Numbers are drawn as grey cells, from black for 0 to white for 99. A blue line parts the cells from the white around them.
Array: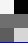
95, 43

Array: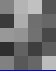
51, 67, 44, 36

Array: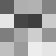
36, 27, 80, 89

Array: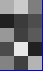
68, 23, 35

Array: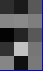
18, 53, 34

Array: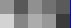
58, 52
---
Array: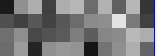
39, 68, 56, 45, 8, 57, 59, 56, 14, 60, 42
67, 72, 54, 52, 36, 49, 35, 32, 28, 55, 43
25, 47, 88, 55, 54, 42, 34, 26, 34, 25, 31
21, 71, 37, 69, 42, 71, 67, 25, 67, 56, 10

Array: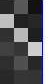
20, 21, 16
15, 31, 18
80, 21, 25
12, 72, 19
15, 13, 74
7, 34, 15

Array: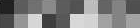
63, 51, 63, 82, 84, 34, 24, 83, 58, 28
31, 51, 39, 73, 32, 36, 53, 44, 36, 13

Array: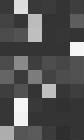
20, 18, 23, 35, 33, 67
20, 20, 20, 20, 94, 21
20, 19, 20, 22, 95, 21
24, 21, 74, 20, 32, 24
31, 30, 26, 48, 23, 39
31, 27, 30, 24, 53, 29
95, 20, 20, 20, 20, 20
20, 21, 20, 74, 32, 29
36, 20, 20, 73, 21, 26
24, 20, 23, 22, 86, 22

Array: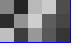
21, 34, 59, 24, 74
27, 36, 80, 57, 17
30, 79, 72, 14, 52

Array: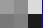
11, 50, 47
85, 55, 61

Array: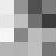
46, 74, 69, 70
67, 73, 52, 95
23, 44, 74, 89
48, 31, 57, 92
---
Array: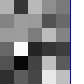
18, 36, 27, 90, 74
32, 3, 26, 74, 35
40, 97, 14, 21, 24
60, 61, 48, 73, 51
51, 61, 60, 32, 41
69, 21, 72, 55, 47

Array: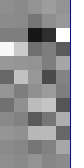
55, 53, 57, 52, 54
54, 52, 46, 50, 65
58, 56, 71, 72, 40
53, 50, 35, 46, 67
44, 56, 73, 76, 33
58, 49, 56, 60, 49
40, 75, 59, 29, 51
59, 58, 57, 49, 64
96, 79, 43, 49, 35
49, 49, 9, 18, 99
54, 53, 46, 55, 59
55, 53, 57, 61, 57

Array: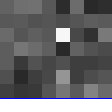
25, 21, 22, 33, 46, 35, 51, 41
31, 16, 24, 28, 58, 24, 30, 33
36, 22, 32, 27, 31, 24, 24, 26
36, 46, 42, 37, 16, 38, 32, 29
41, 33, 37, 34, 96, 28, 19, 47
34, 35, 32, 33, 30, 33, 36, 35
38, 43, 44, 34, 17, 42, 16, 18

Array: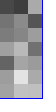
63, 75, 74
61, 88, 66
39, 64, 60
62, 72, 44
48, 52, 61
45, 54, 33
28, 24, 66

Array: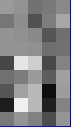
47, 58, 50, 30, 58
11, 93, 72, 12, 51
33, 63, 72, 5, 61
44, 48, 60, 36, 62
27, 89, 80, 28, 51
57, 57, 56, 43, 44
57, 56, 53, 33, 43
46, 55, 32, 49, 65
60, 57, 44, 47, 53

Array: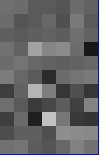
44, 45, 36, 33, 40, 50, 44
30, 37, 37, 31, 55, 54, 53
24, 41, 12, 75, 46, 22, 20
43, 35, 23, 28, 36, 25, 51
24, 38, 70, 49, 21, 31, 21
48, 40, 35, 17, 42, 45, 47
42, 45, 40, 38, 37, 38, 40
44, 38, 63, 52, 54, 42, 9
37, 35, 37, 38, 36, 43, 38
42, 33, 35, 40, 31, 47, 35
43, 42, 35, 35, 33, 42, 38

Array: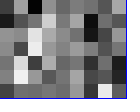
26, 43, 42, 46, 42, 59, 21, 91, 36
50, 93, 59, 34, 45, 64, 28, 33, 14
45, 85, 24, 67, 40, 46, 19, 43, 11
54, 28, 92, 59, 51, 60, 49, 32, 46
57, 54, 88, 66, 54, 44, 8, 27, 59
10, 32, 45, 80, 47, 64, 5, 43, 33
24, 62, 1, 56, 40, 48, 44, 33, 65

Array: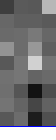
34, 42, 11, 31
45, 39, 27, 38
43, 33, 7, 30
44, 46, 39, 41
34, 46, 81, 45
57, 42, 59, 37
41, 42, 47, 40
40, 37, 37, 35
24, 35, 34, 71

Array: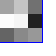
39, 53, 59
98, 95, 13
63, 76, 44
